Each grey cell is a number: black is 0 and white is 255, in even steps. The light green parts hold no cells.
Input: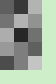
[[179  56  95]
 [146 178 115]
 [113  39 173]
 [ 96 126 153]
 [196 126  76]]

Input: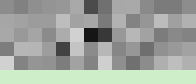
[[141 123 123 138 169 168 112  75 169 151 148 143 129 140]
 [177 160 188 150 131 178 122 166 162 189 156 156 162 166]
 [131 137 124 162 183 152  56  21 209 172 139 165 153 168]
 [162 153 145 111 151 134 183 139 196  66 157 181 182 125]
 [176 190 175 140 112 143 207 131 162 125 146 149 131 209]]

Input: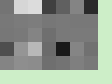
[[ 42 132  96  64 220 214 116]
 [120 120 121 119 125 123 120]
 [122 122 121 111 132 121 119]
 [113 133  25 107 184 149  78]
 [120 127 115 111 140 142 132]]

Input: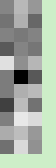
[[151 184 133]
 [103 176 115]
 [131 121 130]
 [118 132  89]
 [182 143 224]
 [ 88   1 124]
 [186 175 124]
 [114 188  64]
 [219 232 127]
 [152 189 172]
 [145 217 112]]

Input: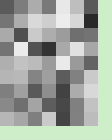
[[ 89 190 232 121 172 125  91]
 [ 41 215 237 206 217 173 117]
 [115 111 156 173 202  79 170]
 [167 225 169  51  82 235 116]
 [ 99 154 234 155 187 194 175]
 [202 129  92 159 132 184 181]
 [216 172  66 142  89 160 127]
 [194 128  72  93 164 111 137]
 [188 129  68 202 127 166 182]]

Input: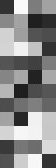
[[162 124 251  50]
 [ 42  31 163 136]
 [ 77  83 159 210]
 [ 49 194 240 212]
 [125  64  73  84]
 [168  34 167 133]
 [ 86  76  30 182]
 [101 127 112  77]
 [200 241  38 162]
 [199 243 246 212]
 [218 109 119  57]
 [ 51 247 205  82]]

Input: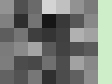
[[122 146 192 212 106  80 147]
 [136  87  57  22 116  46 128]
 [162 177  64  52  62 117  93]
 [ 91  80  66  90 165 138 123]
 [136 162  77 112  72  76 125]
 [141  96  76  48 119  83  98]]
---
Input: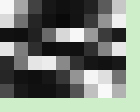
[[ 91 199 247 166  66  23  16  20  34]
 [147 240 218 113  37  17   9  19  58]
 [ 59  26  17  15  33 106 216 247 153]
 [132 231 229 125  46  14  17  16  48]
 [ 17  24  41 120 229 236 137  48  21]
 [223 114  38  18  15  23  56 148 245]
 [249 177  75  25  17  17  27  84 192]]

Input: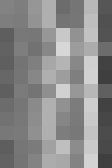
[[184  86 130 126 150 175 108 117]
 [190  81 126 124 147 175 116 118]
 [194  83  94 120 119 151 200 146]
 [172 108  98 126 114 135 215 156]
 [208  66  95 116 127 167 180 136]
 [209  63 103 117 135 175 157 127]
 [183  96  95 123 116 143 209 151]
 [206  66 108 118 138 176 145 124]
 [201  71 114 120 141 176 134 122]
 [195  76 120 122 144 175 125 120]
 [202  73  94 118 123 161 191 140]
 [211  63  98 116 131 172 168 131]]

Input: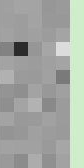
[[151 154 160 164 164]
 [152 152 159 157 163]
 [156 164 162 157 160]
 [166 220 130  43 150]
 [160 164 163 158 156]
 [161 122 177 155 154]
 [152 160 148 143 163]
 [137 155 143 164 178]
 [161 155 163 153 154]
 [156 154 148 151 160]
 [154 166 162 161 161]
 [144 162 154 140 172]]

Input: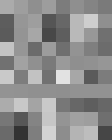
[[132 122 171 158 143 157 124 143]
 [206 143  93 150 158  85 103 185]
 [152 112  91 148 167  72  94 185]
 [127 108 195 150 107 156 111 147]
 [145 150 113 162 144 122 154 143]
 [ 90 124 201 125 194 113 226 167]
 [146 146 147 146 144 144 143 146]
 [ 94 103 172 200 164 201 119 103]
 [158 111 119  87 132 198 148 161]
 [189  70 106  51 126 211 141 180]]

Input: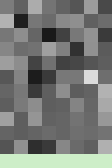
[[156  73 124  97 172 116  98  85]
 [ 96 108 178  31 119 107 137 143]
 [146  58 119 142 101  25  65 120]
 [145  91 134 109 114 160 128  49]
 [ 85  94 158 141  67 113  65  71]
 [219 110  87 132  28  58 120 120]
 [ 99 178 101 120  58  95 142  93]
 [102 169  94 122 141  94  97 132]
 [105 152 160  94 149  98 101 115]
 [108 115 100  94 100 107 101 111]
 [ 95 176  84 144  46  58 135 106]]

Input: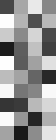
[[233 135  71 167]
 [ 78 185 253 180]
 [213  74 203 138]
 [193  64  27  94]
 [161 224 254  92]
 [101  40 188 163]
 [133 249 248 118]
 [185 215  53  58]
 [ 36 175 250 150]
 [140 229 163  25]]

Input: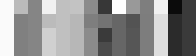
[[ 11  58 250 187 133 241 192 195 139  55 254 153 126 241]
 [ 43  58 250 128 133 187 192 183 126 115 102  83 125 222]
 [ 43  58 250 128 133 208 192 183 139  58 102  86 125 222]
 [ 43  58 250 128 133 208 192 183 139  75 102  86 125 222]]
